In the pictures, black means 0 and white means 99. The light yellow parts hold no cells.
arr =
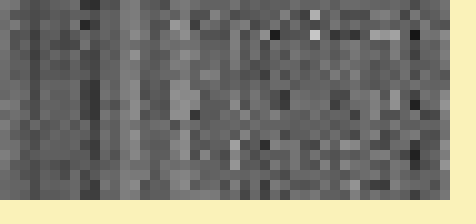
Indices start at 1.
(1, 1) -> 47
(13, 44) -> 38
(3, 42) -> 33
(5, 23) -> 36
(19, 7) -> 38
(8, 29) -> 30
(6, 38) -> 42
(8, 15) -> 35
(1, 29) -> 36
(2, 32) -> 68
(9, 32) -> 38
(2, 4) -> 29
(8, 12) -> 38
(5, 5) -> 36
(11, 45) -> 57
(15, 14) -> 51
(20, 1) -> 41
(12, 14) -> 54
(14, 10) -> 28
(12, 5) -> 41
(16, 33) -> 35
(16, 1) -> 49
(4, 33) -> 37
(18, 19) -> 51
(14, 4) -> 29
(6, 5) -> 33
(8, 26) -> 33
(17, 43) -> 30
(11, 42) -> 13
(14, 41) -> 44
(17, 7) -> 28
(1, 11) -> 33
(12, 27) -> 41
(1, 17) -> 30
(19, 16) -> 37
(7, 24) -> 46
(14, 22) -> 38
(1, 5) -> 33
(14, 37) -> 43

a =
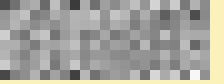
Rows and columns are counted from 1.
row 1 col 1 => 30
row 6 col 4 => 62
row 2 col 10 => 76
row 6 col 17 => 69
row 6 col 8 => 65
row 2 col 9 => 69
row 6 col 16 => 56
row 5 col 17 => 52
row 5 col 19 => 73
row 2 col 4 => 48
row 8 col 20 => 96
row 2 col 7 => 62
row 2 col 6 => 67
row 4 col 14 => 63
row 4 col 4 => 70
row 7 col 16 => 48
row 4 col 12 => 47
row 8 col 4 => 69
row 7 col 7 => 62
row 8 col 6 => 63
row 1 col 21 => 54
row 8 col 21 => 56
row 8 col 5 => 45
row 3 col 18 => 52
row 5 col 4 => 48
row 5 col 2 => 68
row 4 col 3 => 46
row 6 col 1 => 70
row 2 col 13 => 71
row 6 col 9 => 53
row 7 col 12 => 59
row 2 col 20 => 30
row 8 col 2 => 50
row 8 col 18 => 79

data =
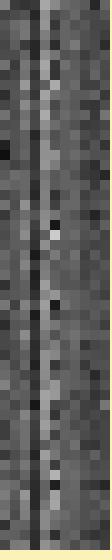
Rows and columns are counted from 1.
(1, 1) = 51
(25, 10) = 26
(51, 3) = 50
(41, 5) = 61
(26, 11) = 27
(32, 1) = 26
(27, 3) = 51
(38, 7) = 39
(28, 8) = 36
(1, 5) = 65
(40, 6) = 59
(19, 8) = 38
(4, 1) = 30
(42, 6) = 20
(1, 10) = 15
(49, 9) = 24
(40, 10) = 20
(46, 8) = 35
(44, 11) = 27
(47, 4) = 24
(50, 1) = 48
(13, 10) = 24
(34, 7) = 40
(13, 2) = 31
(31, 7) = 44
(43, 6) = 44
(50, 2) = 35
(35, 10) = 27
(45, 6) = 42
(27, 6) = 34
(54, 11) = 23
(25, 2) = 36
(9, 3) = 59
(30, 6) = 58
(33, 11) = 24
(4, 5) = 49
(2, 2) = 29

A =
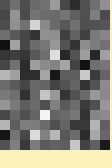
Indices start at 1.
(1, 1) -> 32
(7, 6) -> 51
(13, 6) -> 31
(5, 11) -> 44
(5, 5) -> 46
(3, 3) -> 44
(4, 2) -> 34
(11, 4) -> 41
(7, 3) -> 17
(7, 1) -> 27
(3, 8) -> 44
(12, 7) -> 41
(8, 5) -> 64
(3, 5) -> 53
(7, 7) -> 64
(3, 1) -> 30
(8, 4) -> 18
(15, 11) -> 10
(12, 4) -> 39
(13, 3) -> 49
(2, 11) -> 29
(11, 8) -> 42
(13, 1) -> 70
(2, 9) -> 31
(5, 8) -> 20
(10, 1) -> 47
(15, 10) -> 37
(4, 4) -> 20
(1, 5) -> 44
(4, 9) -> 25
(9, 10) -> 32
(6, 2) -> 24
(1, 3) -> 30
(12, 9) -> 20

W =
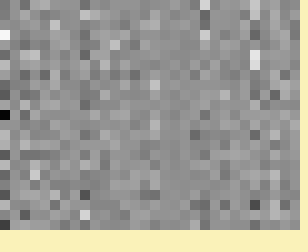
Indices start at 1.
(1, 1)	47
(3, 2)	54
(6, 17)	56
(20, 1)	33
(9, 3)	51
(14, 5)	53
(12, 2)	60
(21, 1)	70
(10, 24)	55
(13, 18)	55
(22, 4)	56
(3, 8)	56
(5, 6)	60
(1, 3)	44
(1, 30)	54
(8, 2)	52
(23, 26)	43
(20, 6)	70
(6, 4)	74
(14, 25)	57
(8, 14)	43
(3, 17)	56
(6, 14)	56
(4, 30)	47
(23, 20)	66
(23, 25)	55
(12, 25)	60
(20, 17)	56
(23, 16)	50
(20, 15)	46
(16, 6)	50
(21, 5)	62
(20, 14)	55
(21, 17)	57
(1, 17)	56
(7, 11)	70
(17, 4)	69
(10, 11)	66
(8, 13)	54

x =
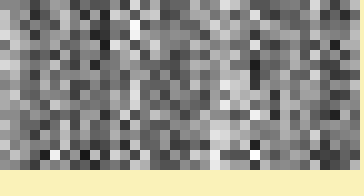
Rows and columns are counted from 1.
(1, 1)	52
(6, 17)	52
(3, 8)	49
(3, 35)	41
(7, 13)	63
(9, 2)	59
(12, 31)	65
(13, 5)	23
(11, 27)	53
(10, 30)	43
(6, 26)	30
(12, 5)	49
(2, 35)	17
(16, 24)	32
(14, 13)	48
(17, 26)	22
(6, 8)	29
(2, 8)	50
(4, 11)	20
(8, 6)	38
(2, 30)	35
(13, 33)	53
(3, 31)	38
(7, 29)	46
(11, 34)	43
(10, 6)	51
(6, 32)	80
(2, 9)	17
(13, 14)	74
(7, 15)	40
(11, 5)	31
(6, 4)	27
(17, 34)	29
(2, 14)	33
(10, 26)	74
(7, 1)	84
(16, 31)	59
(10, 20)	43
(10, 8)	24

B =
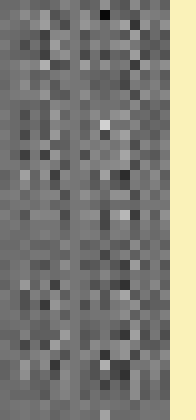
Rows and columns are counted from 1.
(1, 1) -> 41
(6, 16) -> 40
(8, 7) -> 49
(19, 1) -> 40
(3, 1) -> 47
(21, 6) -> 39
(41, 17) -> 45
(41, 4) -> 44
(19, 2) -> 45
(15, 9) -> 51
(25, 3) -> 46
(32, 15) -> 48
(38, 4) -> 37
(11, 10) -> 45
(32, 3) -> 38
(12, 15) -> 41
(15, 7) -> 37
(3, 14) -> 20
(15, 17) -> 51
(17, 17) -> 51
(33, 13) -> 34
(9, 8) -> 46
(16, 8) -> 46
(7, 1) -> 44
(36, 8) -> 46
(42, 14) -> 42
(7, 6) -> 29
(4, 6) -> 52
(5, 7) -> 42
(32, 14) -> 37
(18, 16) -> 53
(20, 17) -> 49
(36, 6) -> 44
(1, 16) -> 45
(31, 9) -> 30
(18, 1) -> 38
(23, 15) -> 48
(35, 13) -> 57
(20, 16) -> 40
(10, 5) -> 57
